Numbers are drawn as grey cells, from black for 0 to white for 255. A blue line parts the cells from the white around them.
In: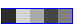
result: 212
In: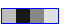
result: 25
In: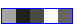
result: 32
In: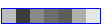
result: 60
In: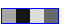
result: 22
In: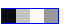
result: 196
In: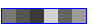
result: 85
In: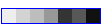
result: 211
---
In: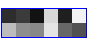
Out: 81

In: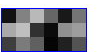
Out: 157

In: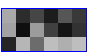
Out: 50

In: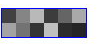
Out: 37

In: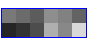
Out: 216

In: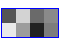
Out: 125
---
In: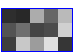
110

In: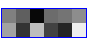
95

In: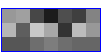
94

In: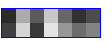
171

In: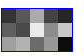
74

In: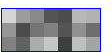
76

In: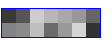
85
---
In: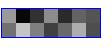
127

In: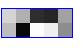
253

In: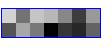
121

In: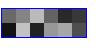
34

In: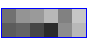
70

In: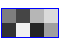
37
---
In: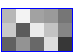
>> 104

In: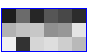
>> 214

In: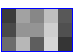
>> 94

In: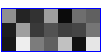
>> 124

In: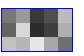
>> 231

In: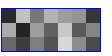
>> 126

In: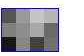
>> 65
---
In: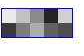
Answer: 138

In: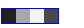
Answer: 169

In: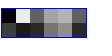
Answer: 164

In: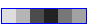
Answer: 34

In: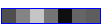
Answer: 15

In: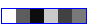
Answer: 201

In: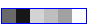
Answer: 190
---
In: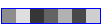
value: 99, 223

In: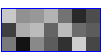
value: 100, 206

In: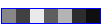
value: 94, 234

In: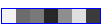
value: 39, 242

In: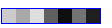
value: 96, 222

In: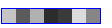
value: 44, 219
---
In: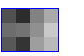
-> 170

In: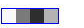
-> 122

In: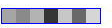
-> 179

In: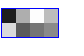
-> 189

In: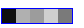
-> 156

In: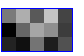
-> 166

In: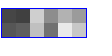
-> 199

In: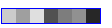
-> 159

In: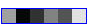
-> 130
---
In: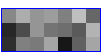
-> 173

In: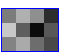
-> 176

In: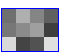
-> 175

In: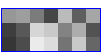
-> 158

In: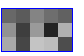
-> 91

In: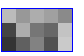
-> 152

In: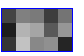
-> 128

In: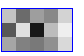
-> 107

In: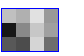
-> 176
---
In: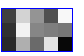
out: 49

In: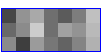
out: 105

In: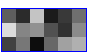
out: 220

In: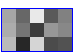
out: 172

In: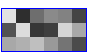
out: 82

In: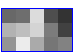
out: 178
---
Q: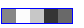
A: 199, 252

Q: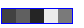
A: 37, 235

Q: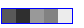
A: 153, 236

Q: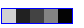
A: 67, 209

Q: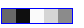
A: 250, 250

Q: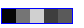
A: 208, 208

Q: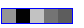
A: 194, 194

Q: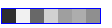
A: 209, 241

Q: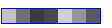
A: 74, 209

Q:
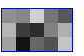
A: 45, 209
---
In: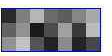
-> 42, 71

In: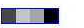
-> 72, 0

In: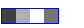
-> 64, 117

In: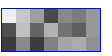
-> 239, 144

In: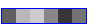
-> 96, 115

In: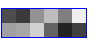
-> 77, 64

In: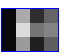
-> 9, 95

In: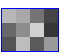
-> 182, 154

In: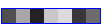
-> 80, 107
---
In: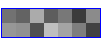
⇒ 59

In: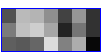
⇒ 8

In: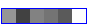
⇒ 65

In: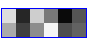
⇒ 10

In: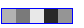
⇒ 41

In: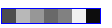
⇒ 13
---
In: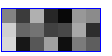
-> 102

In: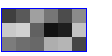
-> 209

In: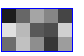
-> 185

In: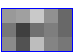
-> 63

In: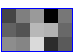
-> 83

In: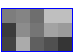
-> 140

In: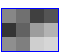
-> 98
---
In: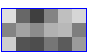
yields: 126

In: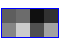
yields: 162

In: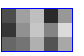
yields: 219

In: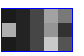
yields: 50

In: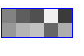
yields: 174

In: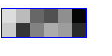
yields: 41

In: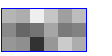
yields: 130
